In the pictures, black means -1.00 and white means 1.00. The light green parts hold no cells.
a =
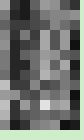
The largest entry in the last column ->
0.13
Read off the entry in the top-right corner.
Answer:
-0.61
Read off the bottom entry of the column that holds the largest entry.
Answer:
0.04
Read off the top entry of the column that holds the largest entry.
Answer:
0.21
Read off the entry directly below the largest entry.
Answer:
-0.14
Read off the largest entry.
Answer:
0.77
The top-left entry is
0.31
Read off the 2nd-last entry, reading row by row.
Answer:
-0.87
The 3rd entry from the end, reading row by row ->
0.13
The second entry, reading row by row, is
-0.61
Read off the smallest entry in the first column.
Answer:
-0.24
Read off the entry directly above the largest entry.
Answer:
0.04
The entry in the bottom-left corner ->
0.04
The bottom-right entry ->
-0.79
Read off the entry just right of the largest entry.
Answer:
0.21
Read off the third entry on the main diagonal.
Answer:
-0.53

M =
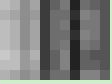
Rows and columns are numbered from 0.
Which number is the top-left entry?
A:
0.48
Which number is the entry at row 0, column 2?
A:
0.11
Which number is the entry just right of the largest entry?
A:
0.48
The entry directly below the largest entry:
0.48
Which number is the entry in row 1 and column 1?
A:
0.29
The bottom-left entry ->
0.39
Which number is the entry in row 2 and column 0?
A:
0.48
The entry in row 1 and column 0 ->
0.39
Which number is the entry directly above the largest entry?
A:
0.48
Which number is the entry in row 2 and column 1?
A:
0.39
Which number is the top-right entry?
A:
-0.33

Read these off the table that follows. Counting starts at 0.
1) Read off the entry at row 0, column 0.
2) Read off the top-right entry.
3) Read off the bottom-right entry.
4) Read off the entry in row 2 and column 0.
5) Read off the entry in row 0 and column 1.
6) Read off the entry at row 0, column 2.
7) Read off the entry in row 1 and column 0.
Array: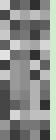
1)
0.67
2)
0.03
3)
-0.63
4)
0.40
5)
-0.35
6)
-0.16
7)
-0.45

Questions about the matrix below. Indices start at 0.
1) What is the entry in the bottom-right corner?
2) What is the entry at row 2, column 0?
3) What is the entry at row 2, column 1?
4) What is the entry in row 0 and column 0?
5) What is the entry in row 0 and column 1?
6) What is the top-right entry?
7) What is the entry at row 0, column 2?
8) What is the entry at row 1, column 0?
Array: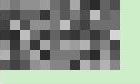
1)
0.04
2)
-0.48
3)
0.40
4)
0.13
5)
-0.05
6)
-0.39
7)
0.13
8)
-0.39

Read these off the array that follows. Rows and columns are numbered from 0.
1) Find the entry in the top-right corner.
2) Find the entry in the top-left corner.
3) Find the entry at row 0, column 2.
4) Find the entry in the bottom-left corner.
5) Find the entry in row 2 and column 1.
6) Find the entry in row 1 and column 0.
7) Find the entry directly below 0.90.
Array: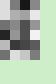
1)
0.07
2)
0.73
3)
-0.82
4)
-0.11
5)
0.07
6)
0.73
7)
-0.29

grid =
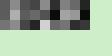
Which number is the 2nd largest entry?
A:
0.37
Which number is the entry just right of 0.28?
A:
0.19
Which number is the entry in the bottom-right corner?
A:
-0.56
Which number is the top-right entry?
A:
-0.72
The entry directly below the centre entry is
0.64
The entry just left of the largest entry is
-0.72
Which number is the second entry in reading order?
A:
0.09
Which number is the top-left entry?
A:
-0.28

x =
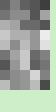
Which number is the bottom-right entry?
-0.42
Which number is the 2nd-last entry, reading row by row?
0.47
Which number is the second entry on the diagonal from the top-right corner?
-0.33
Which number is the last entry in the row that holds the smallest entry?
-0.51
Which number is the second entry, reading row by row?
0.01
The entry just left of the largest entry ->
0.18
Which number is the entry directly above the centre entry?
0.37
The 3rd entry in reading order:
-0.25
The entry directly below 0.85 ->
0.76
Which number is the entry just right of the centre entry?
0.18
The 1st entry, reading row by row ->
-0.25
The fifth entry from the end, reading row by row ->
0.47
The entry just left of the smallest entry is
-0.33

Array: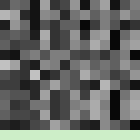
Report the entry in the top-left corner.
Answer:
-0.52
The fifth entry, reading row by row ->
0.26
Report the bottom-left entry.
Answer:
-0.69
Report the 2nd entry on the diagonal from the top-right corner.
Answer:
0.17
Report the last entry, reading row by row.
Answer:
-0.94
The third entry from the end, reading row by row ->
-0.25
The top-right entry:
-0.01
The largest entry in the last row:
0.26
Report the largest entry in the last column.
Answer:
0.34

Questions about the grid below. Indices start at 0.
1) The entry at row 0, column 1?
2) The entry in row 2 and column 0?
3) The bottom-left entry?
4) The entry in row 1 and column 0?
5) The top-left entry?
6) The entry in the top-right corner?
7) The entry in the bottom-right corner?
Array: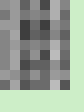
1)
0.21
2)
0.21
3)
-0.16
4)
-0.06
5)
0.13
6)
0.04
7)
-0.33
